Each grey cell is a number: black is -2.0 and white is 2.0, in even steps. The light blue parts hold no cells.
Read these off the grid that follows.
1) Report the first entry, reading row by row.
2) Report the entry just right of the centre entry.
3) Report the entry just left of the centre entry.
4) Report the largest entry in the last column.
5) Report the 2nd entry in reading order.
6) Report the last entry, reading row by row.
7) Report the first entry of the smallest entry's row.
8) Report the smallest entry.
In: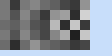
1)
-0.1
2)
0.9
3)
-0.7
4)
1.3
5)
-1.1
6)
-0.9
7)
-0.1
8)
-1.5

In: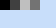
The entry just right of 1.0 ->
-0.2
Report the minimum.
-2.0

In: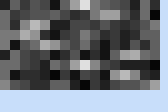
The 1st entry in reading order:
-1.5
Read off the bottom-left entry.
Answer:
0.1
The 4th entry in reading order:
-0.7
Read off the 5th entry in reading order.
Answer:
-0.9
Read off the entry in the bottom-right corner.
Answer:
0.5
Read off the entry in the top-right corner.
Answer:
-1.3
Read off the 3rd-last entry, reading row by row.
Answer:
-0.7
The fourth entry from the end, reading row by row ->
-0.7
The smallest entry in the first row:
-1.7
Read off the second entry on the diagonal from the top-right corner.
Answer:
-0.3
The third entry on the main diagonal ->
0.1
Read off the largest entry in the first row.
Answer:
1.5
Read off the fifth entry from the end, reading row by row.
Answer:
-0.9

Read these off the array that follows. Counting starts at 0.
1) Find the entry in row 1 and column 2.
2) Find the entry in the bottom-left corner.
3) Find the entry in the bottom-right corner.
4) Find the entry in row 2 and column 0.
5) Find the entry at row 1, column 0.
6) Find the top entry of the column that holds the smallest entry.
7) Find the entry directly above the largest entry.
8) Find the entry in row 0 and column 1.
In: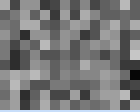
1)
0.5
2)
0.1
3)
0.7
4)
-0.1
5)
-0.5
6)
-0.5
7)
0.7
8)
-0.9

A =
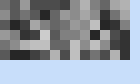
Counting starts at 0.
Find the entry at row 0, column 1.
-0.6
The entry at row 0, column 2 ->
0.4
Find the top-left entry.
-0.2
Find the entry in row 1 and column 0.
0.2
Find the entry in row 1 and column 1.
-0.6
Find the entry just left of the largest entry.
-1.0
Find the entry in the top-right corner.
0.8
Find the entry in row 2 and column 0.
-0.6
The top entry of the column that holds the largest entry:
-0.8
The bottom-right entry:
-1.2
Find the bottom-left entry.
-0.6
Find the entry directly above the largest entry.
0.0

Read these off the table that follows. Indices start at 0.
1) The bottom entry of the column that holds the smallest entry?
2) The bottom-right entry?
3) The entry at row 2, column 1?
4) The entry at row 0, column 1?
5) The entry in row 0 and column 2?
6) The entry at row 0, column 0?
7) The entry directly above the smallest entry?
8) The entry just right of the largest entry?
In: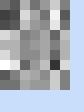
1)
1.2
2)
0.0
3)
-0.6
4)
-0.6
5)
0.8
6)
-0.2
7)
-0.4
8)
1.6

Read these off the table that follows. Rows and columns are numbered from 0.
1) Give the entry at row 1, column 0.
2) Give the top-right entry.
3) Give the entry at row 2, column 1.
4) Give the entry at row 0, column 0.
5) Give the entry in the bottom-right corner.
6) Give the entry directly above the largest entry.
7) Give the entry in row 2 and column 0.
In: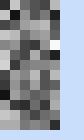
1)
1.1
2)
0.9
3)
-0.5
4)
-1.3
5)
-1.3
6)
-0.5
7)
-0.9

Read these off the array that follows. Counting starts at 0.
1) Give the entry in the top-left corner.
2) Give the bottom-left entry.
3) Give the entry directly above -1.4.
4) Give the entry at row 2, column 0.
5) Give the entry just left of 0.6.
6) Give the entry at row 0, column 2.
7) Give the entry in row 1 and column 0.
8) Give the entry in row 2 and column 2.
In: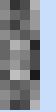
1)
0.0
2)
0.0
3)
-0.2
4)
-0.4
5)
1.0
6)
-0.8
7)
0.2
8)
-0.2

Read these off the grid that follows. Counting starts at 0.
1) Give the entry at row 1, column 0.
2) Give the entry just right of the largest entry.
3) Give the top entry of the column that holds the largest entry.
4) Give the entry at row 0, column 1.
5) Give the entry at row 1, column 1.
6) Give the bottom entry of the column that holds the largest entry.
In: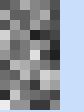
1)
0.7
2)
0.3
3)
-0.7
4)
-0.3
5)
-0.5
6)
1.7
